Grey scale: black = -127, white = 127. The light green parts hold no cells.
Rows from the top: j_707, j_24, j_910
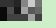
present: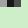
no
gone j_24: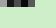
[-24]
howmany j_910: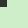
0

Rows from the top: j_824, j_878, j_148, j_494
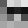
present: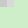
no
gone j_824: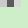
[101]
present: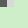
yes
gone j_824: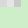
[-36]
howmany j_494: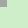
3
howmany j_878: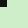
2

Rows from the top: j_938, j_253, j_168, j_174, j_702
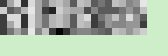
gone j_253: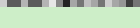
[-50]
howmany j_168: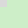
5
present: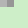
yes
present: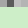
yes
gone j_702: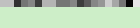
[-23]

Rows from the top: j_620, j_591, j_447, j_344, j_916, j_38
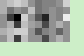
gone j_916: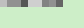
[47]
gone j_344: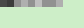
[33]

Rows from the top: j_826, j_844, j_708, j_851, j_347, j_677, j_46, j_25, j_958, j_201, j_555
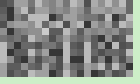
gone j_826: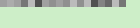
[-35]
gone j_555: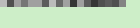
[-60]
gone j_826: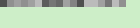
[44]

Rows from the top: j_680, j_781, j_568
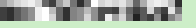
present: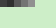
yes
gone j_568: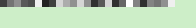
[29]
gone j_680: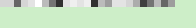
[71]

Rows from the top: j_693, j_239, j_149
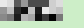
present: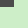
yes
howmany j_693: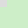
2
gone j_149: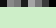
[53]
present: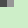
no

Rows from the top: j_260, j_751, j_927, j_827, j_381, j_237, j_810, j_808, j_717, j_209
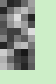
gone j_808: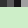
[76]
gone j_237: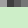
[4]

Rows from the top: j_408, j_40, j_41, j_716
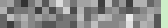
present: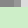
yes
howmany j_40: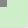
4
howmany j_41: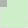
3
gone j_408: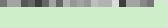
[-77]

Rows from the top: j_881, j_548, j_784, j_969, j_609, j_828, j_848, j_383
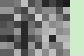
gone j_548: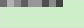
[36]
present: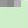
no
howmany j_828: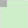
2
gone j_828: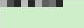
[-72]

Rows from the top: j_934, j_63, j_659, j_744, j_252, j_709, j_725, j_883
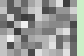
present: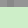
no
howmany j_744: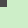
2
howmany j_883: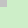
2
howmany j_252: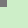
2

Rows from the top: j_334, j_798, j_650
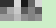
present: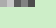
no
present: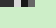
yes
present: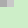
yes
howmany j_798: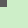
2
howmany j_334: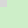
2
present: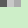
no

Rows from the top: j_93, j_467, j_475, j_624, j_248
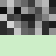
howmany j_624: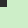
3
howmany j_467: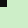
2

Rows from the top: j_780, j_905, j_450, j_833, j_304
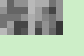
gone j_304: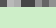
[-72]
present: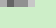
no
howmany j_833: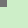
2
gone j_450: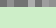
[4]
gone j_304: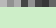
[-42]
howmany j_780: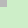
1
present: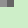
yes

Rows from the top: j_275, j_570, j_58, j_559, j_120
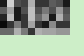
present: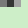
yes
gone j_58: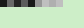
[-74]
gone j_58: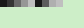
[-90]
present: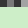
yes
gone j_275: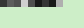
[-62]
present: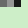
yes

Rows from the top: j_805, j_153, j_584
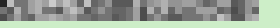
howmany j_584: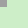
8
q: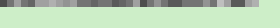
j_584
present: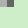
yes
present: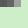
no
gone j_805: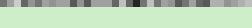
[5]

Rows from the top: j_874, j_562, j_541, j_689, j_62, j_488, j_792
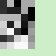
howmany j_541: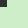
0
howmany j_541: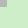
3
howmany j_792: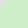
1
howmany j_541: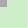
0
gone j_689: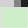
[-107]
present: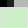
no

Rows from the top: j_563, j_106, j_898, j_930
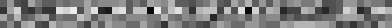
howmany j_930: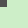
3
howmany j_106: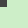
6
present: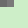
yes

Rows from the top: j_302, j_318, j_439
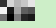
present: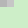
yes
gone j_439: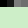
[-90]
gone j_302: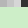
[101]
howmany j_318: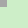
1

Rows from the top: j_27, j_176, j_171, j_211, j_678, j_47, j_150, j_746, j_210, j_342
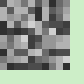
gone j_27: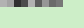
[8]
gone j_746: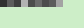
[66]
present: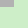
yes
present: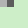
yes

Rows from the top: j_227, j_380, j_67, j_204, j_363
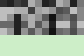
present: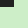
no
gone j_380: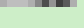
[33]

